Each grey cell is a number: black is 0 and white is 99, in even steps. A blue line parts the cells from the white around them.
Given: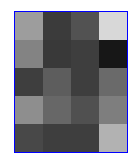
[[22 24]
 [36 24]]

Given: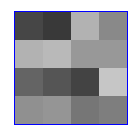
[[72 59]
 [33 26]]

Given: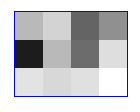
[[72 42]
 [84 87]]

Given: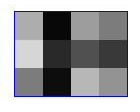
[[16 31]
 [ 5 71]]

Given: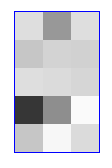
[[82 81]
 [85 83]]

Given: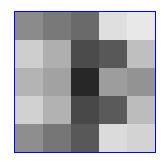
[[68 29]
 [63 15]]
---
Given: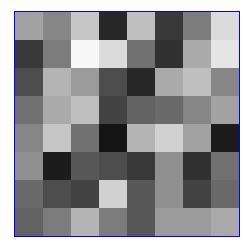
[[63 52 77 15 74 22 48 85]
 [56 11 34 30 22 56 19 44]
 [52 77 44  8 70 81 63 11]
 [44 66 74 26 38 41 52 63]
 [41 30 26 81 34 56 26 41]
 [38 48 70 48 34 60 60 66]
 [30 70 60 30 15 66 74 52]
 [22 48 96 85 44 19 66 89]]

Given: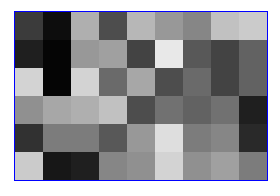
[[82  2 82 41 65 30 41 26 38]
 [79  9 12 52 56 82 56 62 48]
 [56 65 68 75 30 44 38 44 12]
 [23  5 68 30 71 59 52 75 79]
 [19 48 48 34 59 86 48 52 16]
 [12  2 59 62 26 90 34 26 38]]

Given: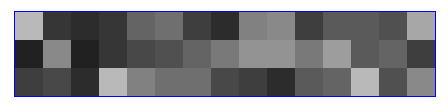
[[72 21 17 21 39 43 24 17 50 53 24 35 35 31 65]
 [24 28 17 72 50 43 43 28 24 17 35 39 72 31 53]
 [13 53 13 21 28 31 39 47 57 57 47 61 35 39 24]]

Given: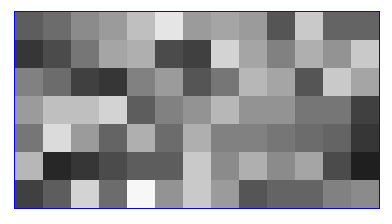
[[71 15 21 29 36 36 78 54 68 54 64 29 12]
 [60 74 74 82 36 50 57 71 57 57 46 46 25]
 [50 42 25 21 50 60 33 46 71 64 33 78 64]
 [46 85 60 39 68 42 68 50 50 46 42 39 21]
 [36 42 54 60 74 89 60 64 60 33 78 39 39]
 [25 36 82 42 96 57 78 60 33 39 39 50 54]
 [21 29 46 64 68 29 25 82 64 50 68 57 78]]

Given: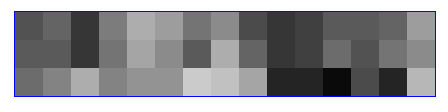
[[42 51 67 51 57 57 79 75 64 14 14  4 29 14 71]
 [35 35 21 45 64 54 35 67 39 21 25 42 32 45 54]
 [32 39 21 48 67 61 45 54 29 21 25 35 35 39 61]]

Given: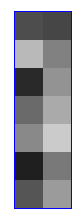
[[72 50]
 [53 79]
 [41 66]
 [33 60]
 [30 27]
 [16 57]
 [12 47]]

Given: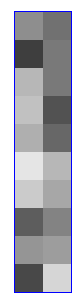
[[89 71]
 [79 65]
 [75 32]
 [71 47]
 [68 40]
 [58 61]
 [55 44]
 [36 51]
 [28 83]
 [24 47]]

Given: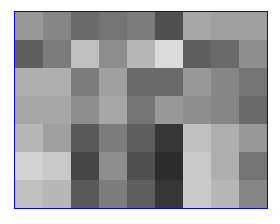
[[82 78 27 55 31 17 78 68 45]
 [74 71 34 48 37 21 78 71 52]
 [71 62 34 48 37 21 74 68 59]
 [68 68 48 62 41 41 59 52 45]
 [65 65 55 65 45 59 55 52 41]
 [59 52 41 45 48 31 65 62 62]
 [37 48 74 55 71 85 37 41 55]]
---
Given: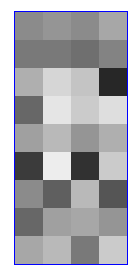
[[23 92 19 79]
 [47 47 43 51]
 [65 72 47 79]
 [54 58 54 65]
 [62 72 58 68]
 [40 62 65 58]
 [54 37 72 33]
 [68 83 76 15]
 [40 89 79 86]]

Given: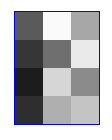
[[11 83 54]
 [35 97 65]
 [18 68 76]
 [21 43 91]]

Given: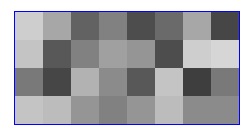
[[80 65 38 50 30 41 65 27]
 [76 34 50 62 58 30 80 83]
 [76 73 58 50 58 73 54 54]
 [47 27 69 54 34 76 24 47]]

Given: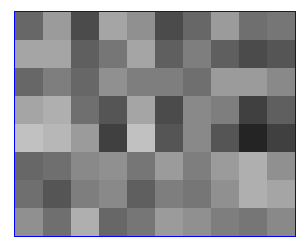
[[40 60 29 64 56 29 40 60 43 46]
 [64 64 37 46 64 37 49 37 29 33]
 [40 49 40 56 49 49 43 60 60 53]
 [64 68 43 33 64 29 53 49 25 37]
 [43 33 49 53 37 49 46 56 68 64]
 [40 43 53 56 46 60 49 60 68 56]
 [75 71 60 25 75 33 53 33 14 25]
 [56 43 68 40 46 60 56 49 46 53]]

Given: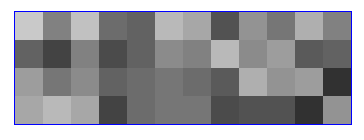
[[38 26 50 29 38 54 50 72 54 61 35 38]
 [61 46 54 38 42 46 42 35 68 57 61 19]
 [65 72 65 26 42 46 46 29 32 32 19 57]
 [78 50 75 42 38 72 65 32 57 46 68 50]]

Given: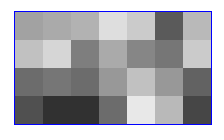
[[31 19 19 42 90 72 27]
 [42 46 42 59 75 59 38]
 [75 83 49 66 52 46 79]
 [63 66 69 86 79 35 72]]

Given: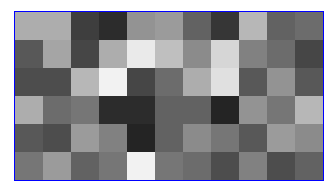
[[67 67 24 17 57 60 38 21 71 38 42]
 [34 64 27 67 91 74 54 83 50 42 27]
 [46 60 38 46 94 46 42 30 50 30 38]
 [67 42 46 17 17 38 38 14 57 46 71]
 [34 30 60 50 14 38 54 46 34 60 54]
 [30 30 71 94 27 42 67 87 34 57 34]]
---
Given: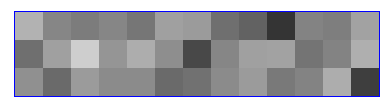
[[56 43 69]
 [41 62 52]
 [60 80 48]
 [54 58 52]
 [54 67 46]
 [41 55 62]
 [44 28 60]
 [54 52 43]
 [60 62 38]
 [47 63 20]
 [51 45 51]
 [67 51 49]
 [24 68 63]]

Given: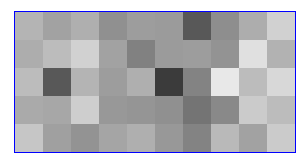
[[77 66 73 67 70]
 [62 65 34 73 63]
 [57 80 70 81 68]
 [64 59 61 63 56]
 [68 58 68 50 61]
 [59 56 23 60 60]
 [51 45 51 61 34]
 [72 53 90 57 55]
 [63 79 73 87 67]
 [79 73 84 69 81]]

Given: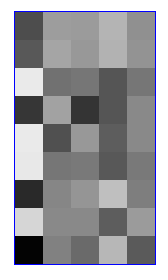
[[ 1 83 16 90 91 21 91 34 30]
 [50 53 52 46 31 63 44 64 61]
 [41 53 58 47 59 20 46 59 60]
 [71 36 74 34 36 33 33 69 70]
 [35 60 49 47 53 53 46 57 56]]

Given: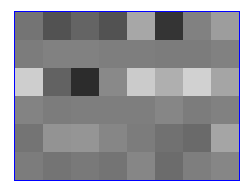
[[48 45 51 80 48 45]
 [45 57 48 38 50 32]
 [47 58 49 17 50 39]
 [45 52 49 53 49 32]
 [52 48 49 79 49 65]
 [42 44 52 68 48 20]
 [49 41 48 81 48 50]
 [52 64 50 64 50 61]]

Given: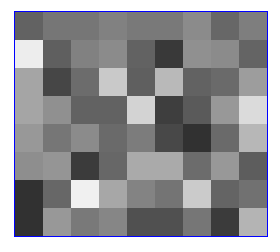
[[19 19 55 59 64 64 92 38]
 [59 40 58 46 56 27 37 46]
 [47 93 23 54 38 42 50 46]
 [52 65 40 41 38 78 54 50]
 [31 51 66 48 82 37 38 47]
 [31 45 66 28 24 72 22 47]
 [46 79 42 19 35 38 56 54]
 [23 39 59 41 59 41 54 40]
 [70 44 36 71 85 61 39 49]]

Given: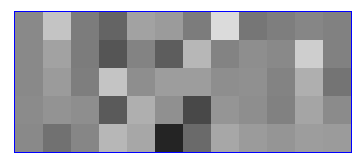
[[53 54 53 53 53]
 [44 57 60 63 76]
 [52 55 49 48 48]
 [71 35 76 33 39]
 [65 68 55 51 63]
 [14 56 61 36 60]
 [41 28 61 71 48]
 [65 58 55 51 85]
 [60 55 56 55 46]
 [58 50 51 53 49]
 [61 64 68 80 52]
 [60 54 45 50 50]]

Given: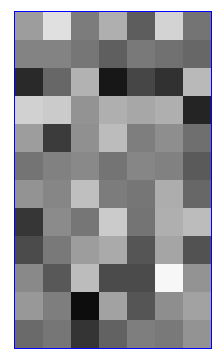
[[41 59 53 29 21 57 45 61 81 16 51 61]
 [46 49 34 47 54 52 50 23 79 40 51 87]
 [20  5 73 61 46 74 53 56 57 69 46 48]
 [38 63 29 66 79 48 45 73 68  9 37 68]
 [49 33 29 33 45 46 52 49 65 27 47 36]
 [47 55 96 64 68 67 50 55 68 19 44 82]
 [57 63 57 32 73 40 35 43 14 72 40 45]]

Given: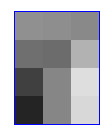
[[14 25 43 56]
 [52 52 42 55]
 [84 86 69 53]]
